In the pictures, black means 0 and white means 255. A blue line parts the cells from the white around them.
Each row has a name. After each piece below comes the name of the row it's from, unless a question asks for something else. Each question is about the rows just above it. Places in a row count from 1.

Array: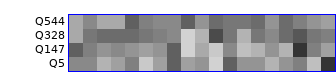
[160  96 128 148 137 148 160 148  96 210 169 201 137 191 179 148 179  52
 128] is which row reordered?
Q147
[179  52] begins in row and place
Q147, 16
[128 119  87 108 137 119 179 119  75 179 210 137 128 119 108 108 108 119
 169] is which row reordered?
Q328

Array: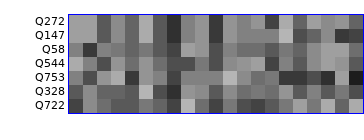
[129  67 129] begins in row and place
Q753, 7
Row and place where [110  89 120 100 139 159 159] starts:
Q58, 14
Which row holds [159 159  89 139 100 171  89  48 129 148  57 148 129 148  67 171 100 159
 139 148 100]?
Q272
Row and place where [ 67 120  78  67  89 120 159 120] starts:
Q722, 11

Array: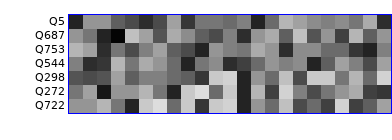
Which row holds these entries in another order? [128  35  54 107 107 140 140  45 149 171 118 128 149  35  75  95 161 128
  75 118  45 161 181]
Q753
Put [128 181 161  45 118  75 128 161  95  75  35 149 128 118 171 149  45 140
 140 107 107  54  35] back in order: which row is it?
Q753
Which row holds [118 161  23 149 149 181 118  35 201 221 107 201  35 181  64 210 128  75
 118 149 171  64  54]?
Q272

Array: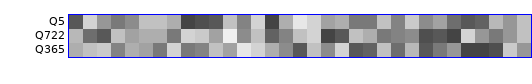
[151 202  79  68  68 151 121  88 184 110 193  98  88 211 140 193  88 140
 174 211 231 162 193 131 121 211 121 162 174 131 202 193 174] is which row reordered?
Q365
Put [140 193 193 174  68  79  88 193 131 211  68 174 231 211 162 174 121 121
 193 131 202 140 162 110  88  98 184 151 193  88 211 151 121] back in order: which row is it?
Q5
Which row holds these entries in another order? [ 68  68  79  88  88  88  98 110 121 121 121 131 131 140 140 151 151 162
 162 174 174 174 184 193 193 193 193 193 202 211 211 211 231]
Q5
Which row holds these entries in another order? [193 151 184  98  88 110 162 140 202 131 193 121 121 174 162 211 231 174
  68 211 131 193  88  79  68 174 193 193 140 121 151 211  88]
Q5
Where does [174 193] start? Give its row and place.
Q365, 1
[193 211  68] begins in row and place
Q722, 17

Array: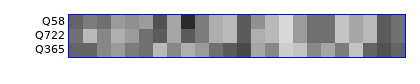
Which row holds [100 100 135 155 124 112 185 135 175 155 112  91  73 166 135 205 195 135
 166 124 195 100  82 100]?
Q365
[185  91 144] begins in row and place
Q58, 12
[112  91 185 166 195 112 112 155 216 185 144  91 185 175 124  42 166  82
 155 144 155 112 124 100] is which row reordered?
Q58

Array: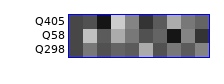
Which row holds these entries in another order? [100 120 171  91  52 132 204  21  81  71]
Q405
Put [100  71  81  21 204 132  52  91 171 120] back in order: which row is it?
Q405
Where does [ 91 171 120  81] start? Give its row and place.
Q58, 3
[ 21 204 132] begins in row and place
Q405, 3
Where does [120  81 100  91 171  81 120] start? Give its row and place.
Q298, 2
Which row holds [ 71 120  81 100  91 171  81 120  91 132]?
Q298
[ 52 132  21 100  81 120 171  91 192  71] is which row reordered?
Q58

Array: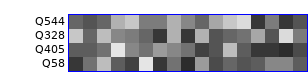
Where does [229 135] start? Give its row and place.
Q405, 4
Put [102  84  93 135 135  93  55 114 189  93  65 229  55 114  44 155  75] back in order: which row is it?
Q58
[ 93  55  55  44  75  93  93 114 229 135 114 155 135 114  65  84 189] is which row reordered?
Q405
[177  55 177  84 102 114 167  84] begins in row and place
Q328, 8
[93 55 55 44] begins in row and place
Q405, 13

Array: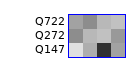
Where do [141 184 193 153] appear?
Q272
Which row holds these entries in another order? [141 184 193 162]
Q722
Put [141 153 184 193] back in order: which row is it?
Q272

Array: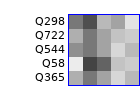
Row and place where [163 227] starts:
Q298, 4
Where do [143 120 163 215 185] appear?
Q544

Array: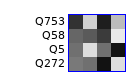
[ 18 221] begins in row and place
Q272, 3
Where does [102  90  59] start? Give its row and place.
Q58, 1
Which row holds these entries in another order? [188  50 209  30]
Q753
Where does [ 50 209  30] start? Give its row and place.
Q753, 1
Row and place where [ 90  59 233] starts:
Q58, 2
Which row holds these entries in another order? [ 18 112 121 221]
Q272
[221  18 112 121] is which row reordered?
Q272

